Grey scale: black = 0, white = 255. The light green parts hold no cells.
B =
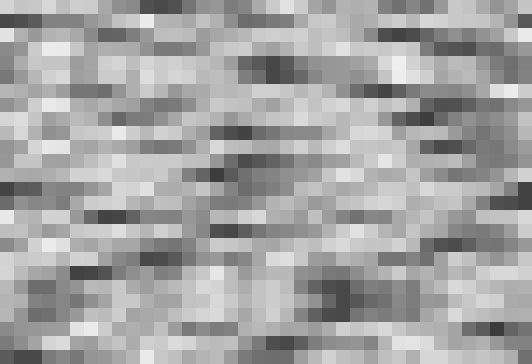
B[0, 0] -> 211
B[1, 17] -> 108
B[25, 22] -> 185
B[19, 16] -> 189
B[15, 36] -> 194
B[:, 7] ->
[168, 163, 98, 175, 206, 202, 110, 179, 143, 206, 179, 204, 217, 166, 208, 67, 206, 181, 161, 83, 181, 163, 186, 204, 184, 152]
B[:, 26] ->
[179, 175, 137, 203, 171, 155, 83, 207, 193, 217, 197, 203, 179, 185, 209, 135, 205, 197, 165, 161, 127, 105, 129, 205, 133, 165]
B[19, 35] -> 216
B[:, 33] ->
[195, 199, 125, 80, 184, 186, 143, 95, 145, 132, 104, 160, 125, 190, 169, 145, 125, 95, 192, 173, 208, 199, 197, 110, 169, 190]
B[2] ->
[226, 176, 153, 178, 183, 169, 138, 98, 101, 127, 153, 189, 191, 187, 156, 167, 174, 183, 202, 207, 203, 207, 190, 196, 189, 169, 137, 78, 67, 76, 102, 125, 144, 125, 146, 160, 200, 233]
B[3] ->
[138, 149, 203, 235, 234, 198, 163, 175, 172, 170, 146, 122, 122, 129, 152, 191, 201, 204, 171, 161, 177, 201, 190, 207, 225, 200, 203, 199, 207, 197, 124, 91, 84, 80, 111, 107, 135, 153]
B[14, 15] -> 124
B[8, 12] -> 167
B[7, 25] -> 192
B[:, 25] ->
[175, 169, 169, 200, 160, 145, 110, 192, 194, 215, 196, 185, 217, 175, 196, 114, 225, 202, 173, 141, 110, 87, 116, 196, 148, 185]
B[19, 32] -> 184
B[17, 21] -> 197
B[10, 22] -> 185
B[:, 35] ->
[148, 180, 160, 107, 123, 135, 221, 114, 141, 130, 119, 121, 148, 166, 80, 194, 132, 116, 148, 216, 182, 207, 182, 59, 153, 191]
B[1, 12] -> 178
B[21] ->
[180, 176, 130, 125, 134, 118, 145, 163, 200, 200, 175, 162, 163, 194, 197, 216, 201, 181, 195, 204, 196, 170, 146, 102, 72, 87, 105, 113, 136, 124, 152, 150, 187, 199, 212, 207, 170, 169]
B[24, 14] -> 190
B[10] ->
[149, 162, 213, 231, 228, 169, 165, 179, 169, 159, 127, 118, 122, 145, 176, 216, 189, 186, 169, 168, 189, 207, 185, 207, 220, 196, 197, 194, 199, 167, 99, 75, 79, 104, 122, 119, 139, 156]
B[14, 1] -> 145
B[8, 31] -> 103
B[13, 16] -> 131
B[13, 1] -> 91
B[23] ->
[138, 149, 151, 155, 158, 226, 235, 204, 169, 175, 170, 192, 156, 121, 140, 124, 129, 176, 184, 176, 165, 167, 156, 172, 207, 196, 205, 216, 199, 183, 179, 176, 164, 110, 91, 59, 101, 115]
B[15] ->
[232, 184, 180, 210, 209, 153, 106, 67, 70, 98, 134, 132, 130, 151, 140, 184, 178, 206, 215, 176, 172, 155, 192, 156, 132, 114, 135, 133, 168, 181, 196, 173, 152, 145, 191, 194, 194, 215]
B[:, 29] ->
[133, 183, 76, 197, 210, 224, 122, 176, 76, 183, 167, 174, 197, 192, 174, 181, 197, 185, 131, 167, 124, 124, 122, 183, 228, 176]
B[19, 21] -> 144
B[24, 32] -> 164

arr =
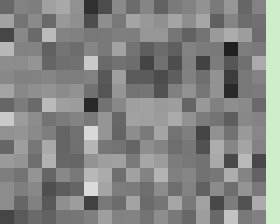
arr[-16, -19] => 104
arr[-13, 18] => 121
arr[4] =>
[141, 140, 148, 101, 111, 113, 201, 105, 114, 109, 68, 113, 77, 128, 66, 124, 86, 112, 170]
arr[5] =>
[136, 129, 130, 133, 125, 125, 130, 88, 159, 91, 91, 76, 94, 129, 111, 146, 60, 120, 131]
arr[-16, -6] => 130
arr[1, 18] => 112
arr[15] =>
[70, 90, 106, 98, 117, 118, 127, 158, 130, 131, 115, 141, 121, 104, 157, 104, 194, 120, 128]
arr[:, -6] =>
[130, 142, 98, 130, 128, 129, 145, 101, 146, 127, 119, 120, 134, 130, 121, 104]
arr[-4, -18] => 115
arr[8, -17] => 140
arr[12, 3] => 101
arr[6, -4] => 146
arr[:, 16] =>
[150, 133, 172, 32, 86, 60, 41, 142, 94, 114, 134, 73, 173, 110, 124, 194]
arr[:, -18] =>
[130, 116, 136, 130, 140, 129, 136, 124, 155, 148, 158, 148, 115, 126, 102, 90]
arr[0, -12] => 77
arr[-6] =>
[102, 158, 119, 169, 101, 112, 181, 118, 115, 101, 142, 132, 110, 119, 81, 173, 134, 164, 130]
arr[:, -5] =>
[146, 166, 115, 123, 66, 111, 118, 152, 124, 69, 81, 114, 114, 97, 162, 157]
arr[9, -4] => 145
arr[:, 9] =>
[108, 164, 126, 115, 109, 91, 115, 159, 161, 141, 101, 122, 161, 123, 163, 131]
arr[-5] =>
[154, 148, 110, 177, 103, 102, 147, 158, 160, 122, 166, 156, 124, 120, 114, 169, 73, 185, 72]
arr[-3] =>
[140, 126, 136, 79, 93, 101, 219, 164, 125, 123, 110, 140, 110, 130, 97, 139, 110, 148, 120]
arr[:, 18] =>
[130, 112, 109, 121, 170, 131, 123, 105, 131, 135, 130, 72, 98, 120, 171, 128]
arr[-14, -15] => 131
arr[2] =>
[70, 136, 106, 187, 131, 129, 120, 121, 127, 126, 150, 150, 118, 98, 115, 154, 172, 157, 109]
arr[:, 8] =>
[137, 120, 127, 162, 114, 159, 149, 136, 103, 100, 115, 160, 111, 125, 108, 130]
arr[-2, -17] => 129

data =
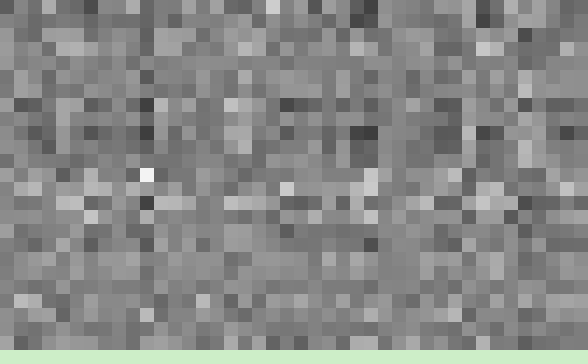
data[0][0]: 93
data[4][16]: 139
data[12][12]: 120
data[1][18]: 107
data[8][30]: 120
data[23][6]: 116
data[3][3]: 112
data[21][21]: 166
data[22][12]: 132
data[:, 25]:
[93, 71, 149, 181, 124, 125, 120, 122, 143, 68, 94, 102, 129, 182, 173, 159, 115, 118, 167, 155, 123, 122, 142, 117, 172]
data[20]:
[134, 124, 113, 119, 149, 124, 126, 133, 125, 125, 117, 149, 129, 135, 119, 128, 147, 144, 133, 118, 126, 125, 135, 124, 124, 123, 110, 133, 132, 135, 118, 125, 111, 145, 133, 120, 132, 146, 143, 119, 120, 130]
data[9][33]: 183
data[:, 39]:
[133, 127, 108, 112, 134, 133, 149, 96, 120, 109, 127, 145, 163, 147, 101, 142, 117, 106, 135, 128, 119, 160, 153, 124, 115]
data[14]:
[135, 117, 120, 134, 184, 189, 103, 117, 151, 132, 66, 184, 182, 166, 125, 134, 189, 177, 169, 150, 101, 94, 108, 157, 99, 173, 110, 120, 141, 164, 186, 99, 101, 162, 196, 168, 172, 77, 99, 101, 126, 104]
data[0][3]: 172
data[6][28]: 127
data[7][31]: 87
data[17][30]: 124
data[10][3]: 90
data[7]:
[156, 87, 95, 123, 165, 160, 93, 108, 139, 107, 64, 181, 138, 159, 114, 123, 192, 170, 150, 118, 72, 90, 102, 122, 99, 122, 94, 121, 137, 163, 134, 87, 91, 158, 137, 112, 151, 85, 125, 96, 97, 113]
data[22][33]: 102
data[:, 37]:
[133, 162, 76, 110, 104, 172, 187, 85, 166, 146, 183, 179, 111, 132, 77, 131, 93, 120, 106, 114, 146, 166, 103, 123, 94]
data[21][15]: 138
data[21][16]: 102
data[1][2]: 106
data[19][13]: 139
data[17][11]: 161
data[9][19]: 136
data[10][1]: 139
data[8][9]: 144
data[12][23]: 128
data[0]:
[93, 133, 112, 172, 114, 105, 76, 135, 133, 172, 103, 125, 124, 161, 124, 161, 105, 99, 129, 205, 131, 154, 85, 157, 137, 93, 66, 143, 134, 130, 119, 151, 147, 166, 83, 112, 175, 133, 161, 133, 102, 109]
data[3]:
[155, 132, 143, 112, 173, 177, 160, 138, 151, 129, 102, 163, 162, 120, 131, 122, 149, 182, 165, 112, 149, 123, 142, 148, 128, 181, 158, 117, 135, 139, 163, 103, 102, 119, 199, 178, 122, 110, 113, 112, 176, 144]
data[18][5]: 152
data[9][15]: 126
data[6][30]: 126
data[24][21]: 96
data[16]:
[158, 113, 123, 129, 131, 153, 112, 115, 139, 105, 106, 146, 130, 144, 134, 135, 158, 156, 140, 128, 93, 123, 117, 119, 112, 115, 119, 137, 135, 147, 139, 106, 124, 136, 137, 125, 141, 93, 121, 117, 120, 129]
